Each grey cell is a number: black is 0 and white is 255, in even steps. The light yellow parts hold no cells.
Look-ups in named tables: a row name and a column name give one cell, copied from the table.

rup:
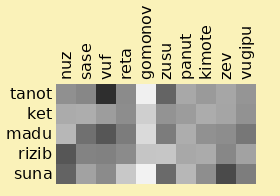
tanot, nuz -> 144
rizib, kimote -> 171
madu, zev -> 141
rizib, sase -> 131
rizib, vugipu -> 162
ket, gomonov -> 207
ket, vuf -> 157
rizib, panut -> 168

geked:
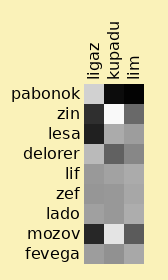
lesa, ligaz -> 32
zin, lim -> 105
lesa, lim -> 157
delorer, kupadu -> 97
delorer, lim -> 135
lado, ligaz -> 160
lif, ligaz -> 153
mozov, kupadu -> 228
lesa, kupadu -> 171
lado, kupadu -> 152
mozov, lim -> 91
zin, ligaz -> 47
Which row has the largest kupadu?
zin

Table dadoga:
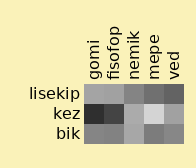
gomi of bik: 133
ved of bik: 135
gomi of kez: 47
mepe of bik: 124
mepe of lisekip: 112
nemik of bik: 167
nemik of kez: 171
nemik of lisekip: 132
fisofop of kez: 68
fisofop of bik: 130
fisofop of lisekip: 161
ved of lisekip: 99
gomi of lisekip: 164
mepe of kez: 212
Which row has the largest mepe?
kez

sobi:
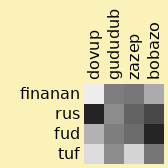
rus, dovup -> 36
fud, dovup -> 178
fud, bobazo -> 37
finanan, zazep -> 119
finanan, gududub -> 125
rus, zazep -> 99
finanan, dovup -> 237
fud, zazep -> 108
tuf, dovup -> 220
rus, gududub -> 140
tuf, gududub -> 141
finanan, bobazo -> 171
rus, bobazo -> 72
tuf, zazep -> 212
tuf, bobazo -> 118
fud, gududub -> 126
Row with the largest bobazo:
finanan

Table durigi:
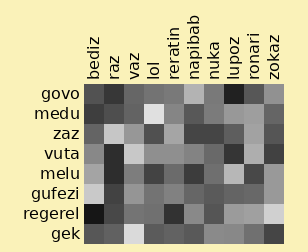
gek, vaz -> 218
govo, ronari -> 87
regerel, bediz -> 22
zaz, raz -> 198
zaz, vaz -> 151
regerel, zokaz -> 208
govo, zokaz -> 145
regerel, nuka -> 85
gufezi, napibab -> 102
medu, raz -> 78
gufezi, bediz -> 201
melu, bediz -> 164
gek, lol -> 91
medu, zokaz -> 101
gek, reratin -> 98

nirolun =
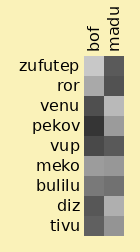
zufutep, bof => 200
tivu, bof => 96
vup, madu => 89
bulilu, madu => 113
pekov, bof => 53
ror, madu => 82
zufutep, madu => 90
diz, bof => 87
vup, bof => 73
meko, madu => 151
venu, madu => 185
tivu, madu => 148
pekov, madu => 155
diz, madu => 175
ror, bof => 169
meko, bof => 156
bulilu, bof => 121
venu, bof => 79

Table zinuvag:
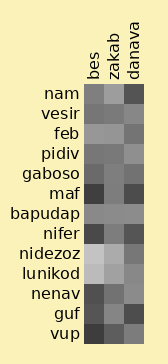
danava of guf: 77
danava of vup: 124
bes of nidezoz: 195
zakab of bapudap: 139
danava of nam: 84
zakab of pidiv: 121
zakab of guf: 133
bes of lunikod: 187
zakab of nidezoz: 171
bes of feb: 151

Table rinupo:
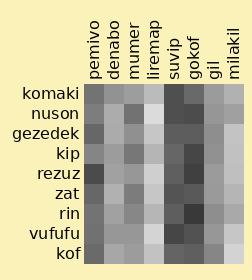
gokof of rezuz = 64
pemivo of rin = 115
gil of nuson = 150
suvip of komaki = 79
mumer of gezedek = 144
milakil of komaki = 177
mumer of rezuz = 151
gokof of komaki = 105
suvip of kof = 100
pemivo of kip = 133
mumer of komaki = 157
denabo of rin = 161
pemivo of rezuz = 75
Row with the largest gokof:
komaki

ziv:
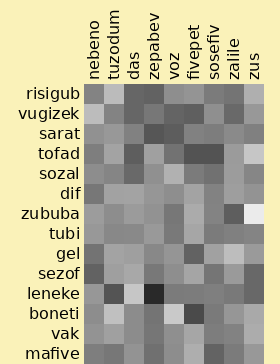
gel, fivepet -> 98
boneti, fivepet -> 74
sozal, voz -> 177
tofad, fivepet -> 83
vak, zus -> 172
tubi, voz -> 121
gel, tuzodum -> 163
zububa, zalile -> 94
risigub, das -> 102
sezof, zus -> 104
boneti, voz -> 201
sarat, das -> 129
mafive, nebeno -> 126
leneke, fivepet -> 124
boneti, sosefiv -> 122
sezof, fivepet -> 165
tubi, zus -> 132
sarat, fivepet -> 129

